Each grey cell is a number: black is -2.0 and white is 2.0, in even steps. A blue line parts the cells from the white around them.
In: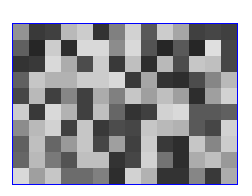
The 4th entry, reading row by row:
0.9
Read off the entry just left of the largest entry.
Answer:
-1.4
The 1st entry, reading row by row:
0.3
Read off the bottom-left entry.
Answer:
1.4
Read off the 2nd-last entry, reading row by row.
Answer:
-1.1
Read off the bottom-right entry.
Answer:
0.7
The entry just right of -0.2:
-1.3
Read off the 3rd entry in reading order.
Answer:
-1.0
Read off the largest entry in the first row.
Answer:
1.3
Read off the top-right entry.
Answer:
-1.0
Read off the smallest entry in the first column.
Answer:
-1.2
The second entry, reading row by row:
-1.1
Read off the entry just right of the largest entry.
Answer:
-0.9
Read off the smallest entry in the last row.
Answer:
-1.3
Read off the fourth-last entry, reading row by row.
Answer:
-1.2
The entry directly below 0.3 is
-0.5
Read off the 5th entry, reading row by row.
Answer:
1.2

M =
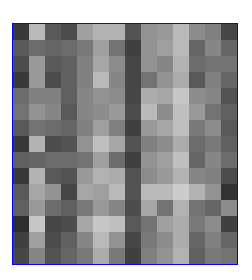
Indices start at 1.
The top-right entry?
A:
-0.9
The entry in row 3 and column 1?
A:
-0.8
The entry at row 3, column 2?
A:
0.4
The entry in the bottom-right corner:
-0.2
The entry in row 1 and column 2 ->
0.9
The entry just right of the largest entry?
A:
0.8
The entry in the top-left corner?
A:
-1.1
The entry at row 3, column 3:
-0.6
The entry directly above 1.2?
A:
0.8
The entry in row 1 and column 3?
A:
-0.6
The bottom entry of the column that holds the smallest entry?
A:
-0.9
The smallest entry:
-1.3
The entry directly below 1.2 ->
0.8
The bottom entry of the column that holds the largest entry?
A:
0.8
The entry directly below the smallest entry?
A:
-1.0
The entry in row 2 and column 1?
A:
-0.6
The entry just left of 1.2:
0.9

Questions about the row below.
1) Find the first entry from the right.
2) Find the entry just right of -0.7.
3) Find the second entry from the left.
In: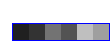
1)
0.5
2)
1.0
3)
-1.2
